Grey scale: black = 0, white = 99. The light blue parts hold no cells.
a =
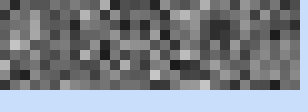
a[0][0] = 45
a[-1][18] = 58
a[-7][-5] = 43
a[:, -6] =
[58, 51, 58, 50, 33, 24, 38, 23, 50]
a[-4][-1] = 42
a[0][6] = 38
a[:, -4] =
[31, 57, 40, 39, 51, 53, 43, 49, 29]
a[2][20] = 31
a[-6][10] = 43
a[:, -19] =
[14, 55, 31, 57, 41, 47, 25, 55, 36]
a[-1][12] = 44
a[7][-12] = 26
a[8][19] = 59
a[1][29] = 36
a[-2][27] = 58
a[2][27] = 29
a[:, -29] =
[15, 49, 44, 59, 76, 43, 30, 21, 44]
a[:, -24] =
[38, 42, 37, 45, 48, 44, 41, 25, 63]
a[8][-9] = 43
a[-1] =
[20, 44, 55, 36, 45, 32, 63, 52, 48, 42, 45, 36, 44, 44, 39, 21, 22, 46, 58, 59, 76, 43, 35, 19, 50, 30, 29, 12, 43, 40]
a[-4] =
[30, 43, 37, 57, 35, 29, 44, 22, 68, 43, 11, 47, 26, 40, 30, 62, 29, 47, 73, 57, 31, 40, 31, 50, 24, 45, 53, 39, 51, 42]
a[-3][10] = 53
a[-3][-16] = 23
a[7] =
[53, 21, 13, 53, 39, 37, 25, 39, 42, 25, 45, 55, 37, 34, 35, 77, 45, 51, 26, 27, 23, 41, 59, 49, 23, 53, 49, 58, 40, 53]
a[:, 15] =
[14, 37, 46, 61, 32, 62, 48, 77, 21]
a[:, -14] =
[55, 17, 30, 12, 44, 29, 52, 45, 22]
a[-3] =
[70, 30, 40, 45, 26, 41, 41, 36, 28, 30, 53, 25, 67, 39, 23, 48, 52, 10, 18, 22, 45, 61, 45, 36, 38, 56, 43, 48, 39, 50]
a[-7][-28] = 46
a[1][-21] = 50
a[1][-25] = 27
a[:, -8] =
[50, 39, 18, 22, 22, 31, 45, 59, 35]

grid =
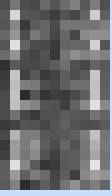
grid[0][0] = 30
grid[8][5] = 28
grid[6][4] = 31
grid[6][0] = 19
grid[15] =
[25, 60, 46, 53, 32, 25, 35, 36, 45, 65, 45]
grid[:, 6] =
[42, 32, 46, 40, 39, 46, 43, 36, 37, 23, 25, 35, 37, 34, 40, 35, 35, 36, 45]
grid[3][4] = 39
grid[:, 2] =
[30, 33, 22, 30, 38, 30, 29, 25, 49, 17, 56, 28, 33, 48, 48, 46, 52, 37, 17]
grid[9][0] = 29
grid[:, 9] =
[48, 80, 45, 56, 81, 55, 39, 77, 75, 75, 87, 45, 31, 75, 68, 65, 88, 62, 49]
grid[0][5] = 33
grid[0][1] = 46
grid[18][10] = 39
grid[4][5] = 23
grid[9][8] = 36
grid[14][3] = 58
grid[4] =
[33, 87, 38, 29, 28, 23, 39, 40, 40, 81, 33]
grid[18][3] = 27
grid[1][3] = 32
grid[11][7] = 34
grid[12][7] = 32
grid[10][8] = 53

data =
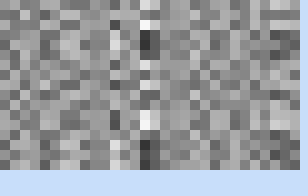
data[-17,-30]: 59
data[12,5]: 67
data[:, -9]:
[63, 51, 70, 45, 40, 52, 67, 45, 68, 55, 46, 68, 69, 60, 40, 50, 41]
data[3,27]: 32
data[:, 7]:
[45, 72, 44, 70, 71, 72, 53, 54, 41, 72, 51, 47, 42, 69, 73, 66, 73]
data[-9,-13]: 53
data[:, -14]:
[51, 52, 60, 59, 49, 60, 60, 49, 61, 60, 50, 59, 55, 61, 48, 60, 48]
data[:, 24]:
[50, 50, 51, 62, 54, 60, 53, 52, 62, 58, 53, 51, 50, 60, 52, 62, 50]
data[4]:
[40, 68, 64, 62, 38, 57, 74, 71, 42, 51, 50, 85, 66, 52, 20, 36, 49, 53, 58, 52, 69, 40, 53, 68, 54, 58, 53, 54, 42, 37]
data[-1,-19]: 83
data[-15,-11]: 50
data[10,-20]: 51
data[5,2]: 71
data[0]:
[59, 66, 49, 51, 66, 67, 50, 45, 45, 59, 54, 40, 65, 50, 85, 74, 51, 62, 65, 45, 51, 63, 65, 44, 50, 72, 58, 78, 73, 62]
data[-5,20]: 46
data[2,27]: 76
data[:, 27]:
[78, 47, 76, 32, 54, 32, 57, 73, 63, 34, 73, 72, 80, 34, 50, 32, 62]
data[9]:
[54, 41, 72, 52, 40, 46, 66, 72, 66, 53, 62, 67, 54, 69, 40, 39, 60, 52, 50, 75, 52, 55, 59, 67, 58, 48, 48, 34, 41, 56]
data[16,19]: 63
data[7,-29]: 68
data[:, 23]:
[44, 62, 42, 70, 68, 68, 47, 54, 45, 67, 54, 44, 41, 66, 69, 68, 67]
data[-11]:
[65, 43, 66, 49, 62, 57, 49, 53, 65, 59, 62, 37, 57, 67, 86, 68, 60, 60, 60, 69, 46, 67, 66, 47, 53, 65, 49, 57, 65, 68]
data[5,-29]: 41
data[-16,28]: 46
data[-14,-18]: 48
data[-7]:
[45, 69, 49, 61, 58, 64, 64, 51, 43, 54, 51, 71, 63, 49, 42, 61, 50, 59, 62, 45, 66, 46, 54, 54, 53, 65, 59, 73, 64, 43]
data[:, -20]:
[54, 61, 62, 53, 50, 61, 62, 51, 53, 62, 51, 62, 60, 62, 51, 56, 52]
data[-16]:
[46, 43, 74, 50, 38, 55, 72, 72, 56, 54, 61, 70, 67, 68, 50, 43, 52, 60, 62, 73, 52, 51, 67, 62, 50, 69, 46, 47, 46, 48]
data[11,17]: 62

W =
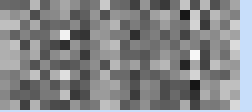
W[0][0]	41
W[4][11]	73
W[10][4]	38
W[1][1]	56
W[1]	[65, 56, 62, 30, 52, 53, 63, 31, 37, 58, 31, 58, 55, 52, 34, 62, 69, 55, 9, 79, 31, 72, 58, 50]
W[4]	[68, 75, 28, 68, 37, 28, 18, 58, 41, 48, 66, 73, 35, 51, 47, 43, 50, 40, 57, 50, 33, 56, 49, 85]
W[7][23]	64
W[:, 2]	[38, 62, 42, 51, 28, 53, 48, 57, 27, 39, 25]
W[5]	[68, 66, 53, 66, 32, 54, 63, 48, 22, 52, 59, 60, 38, 38, 33, 45, 59, 51, 41, 96, 27, 58, 43, 75]
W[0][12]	40
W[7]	[52, 47, 57, 75, 33, 68, 86, 53, 27, 49, 70, 41, 41, 24, 41, 36, 43, 53, 63, 82, 49, 41, 37, 64]
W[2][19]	82
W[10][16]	36
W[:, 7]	[55, 31, 53, 23, 58, 48, 35, 53, 30, 22, 58]
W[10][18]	66
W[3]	[55, 38, 51, 40, 41, 59, 94, 23, 20, 60, 58, 48, 49, 18, 43, 49, 34, 48, 26, 51, 59, 54, 68, 63]
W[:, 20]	[71, 31, 22, 59, 33, 27, 26, 49, 60, 67, 48]
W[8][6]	48
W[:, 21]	[31, 72, 63, 54, 56, 58, 74, 41, 56, 53, 47]
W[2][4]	35
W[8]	[57, 49, 27, 37, 48, 33, 48, 30, 38, 57, 61, 65, 45, 32, 55, 50, 30, 35, 34, 8, 60, 56, 74, 74]
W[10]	[59, 66, 25, 69, 38, 29, 27, 58, 43, 47, 74, 69, 35, 43, 56, 39, 36, 37, 66, 26, 48, 47, 53, 84]
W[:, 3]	[71, 30, 66, 40, 68, 66, 32, 75, 37, 35, 69]
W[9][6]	74
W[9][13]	23
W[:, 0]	[41, 65, 74, 55, 68, 68, 69, 52, 57, 52, 59]

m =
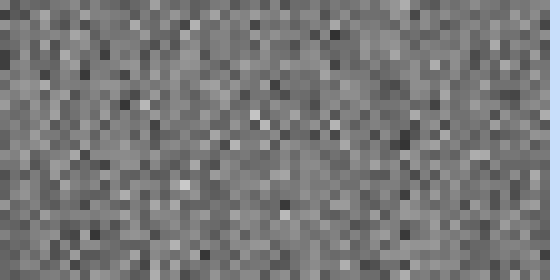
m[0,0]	53
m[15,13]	53
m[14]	[37, 54, 49, 54, 60, 38, 44, 38, 60, 44, 50, 51, 60, 48, 47, 35, 51, 53, 47, 51, 62, 45, 29, 70, 49, 49, 64, 34, 57, 53, 48, 45, 49, 48, 65, 46, 39, 49, 41, 27, 20, 50, 57, 62, 45, 51, 39, 41, 47, 43, 55, 44, 53, 35, 43]
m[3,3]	46
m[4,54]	31
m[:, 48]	[47, 45, 44, 48, 38, 38, 51, 46, 62, 44, 51, 51, 41, 47, 47, 66, 33, 45, 51, 46, 48, 53, 29, 33, 40, 41, 41, 57]
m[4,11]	51
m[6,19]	56
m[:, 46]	[47, 45, 49, 53, 53, 49, 44, 40, 44, 45, 47, 44, 43, 48, 39, 50, 58, 50, 41, 44, 30, 52, 39, 52, 35, 48, 35, 48]
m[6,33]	26
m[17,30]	52
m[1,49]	41
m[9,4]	36
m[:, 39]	[58, 58, 39, 54, 57, 64, 45, 44, 29, 41, 45, 40, 42, 44, 27, 43, 54, 51, 49, 42, 43, 50, 49, 48, 48, 56, 43, 55]
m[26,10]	39
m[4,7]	51
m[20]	[58, 40, 44, 50, 39, 35, 44, 41, 28, 54, 48, 40, 36, 48, 43, 65, 47, 65, 37, 39, 38, 46, 42, 39, 49, 45, 39, 41, 22, 41, 44, 50, 41, 60, 60, 48, 40, 36, 45, 43, 59, 52, 45, 40, 45, 49, 30, 59, 48, 32, 47, 39, 57, 61, 39]
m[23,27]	49
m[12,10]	33
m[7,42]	41
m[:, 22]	[49, 40, 53, 51, 51, 51, 35, 51, 46, 62, 58, 38, 39, 50, 29, 48, 55, 54, 44, 38, 42, 43, 37, 48, 39, 44, 39, 46]
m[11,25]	76
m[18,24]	52
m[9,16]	38
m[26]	[40, 43, 52, 51, 37, 41, 55, 27, 40, 45, 39, 49, 59, 41, 27, 63, 38, 63, 41, 47, 43, 48, 39, 55, 44, 46, 47, 33, 34, 44, 50, 54, 49, 48, 68, 49, 27, 31, 43, 43, 28, 62, 52, 58, 54, 54, 35, 40, 41, 29, 45, 33, 48, 49, 44]
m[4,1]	42
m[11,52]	43
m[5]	[24, 37, 57, 36, 45, 34, 66, 51, 42, 46, 24, 52, 43, 51, 30, 52, 39, 44, 59, 58, 32, 49, 51, 43, 49, 44, 54, 45, 44, 39, 53, 55, 43, 39, 44, 40, 57, 45, 49, 64, 49, 47, 46, 51, 51, 55, 49, 29, 38, 47, 35, 44, 37, 60, 36]
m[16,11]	49
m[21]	[35, 44, 50, 37, 60, 50, 47, 51, 51, 48, 51, 52, 62, 50, 37, 53, 52, 51, 41, 53, 59, 42, 43, 63, 53, 56, 49, 41, 72, 50, 56, 59, 39, 36, 42, 50, 43, 60, 34, 50, 59, 58, 53, 57, 47, 44, 52, 45, 53, 47, 52, 58, 41, 37, 40]
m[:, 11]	[40, 48, 44, 45, 51, 52, 50, 40, 57, 55, 39, 41, 52, 47, 51, 54, 49, 54, 50, 54, 40, 52, 32, 40, 42, 42, 49, 51]
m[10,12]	21
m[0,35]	46
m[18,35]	43
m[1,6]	38
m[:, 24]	[42, 51, 52, 44, 45, 49, 62, 51, 48, 30, 42, 45, 47, 44, 49, 47, 40, 51, 52, 47, 49, 53, 54, 37, 52, 56, 44, 53]
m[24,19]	41
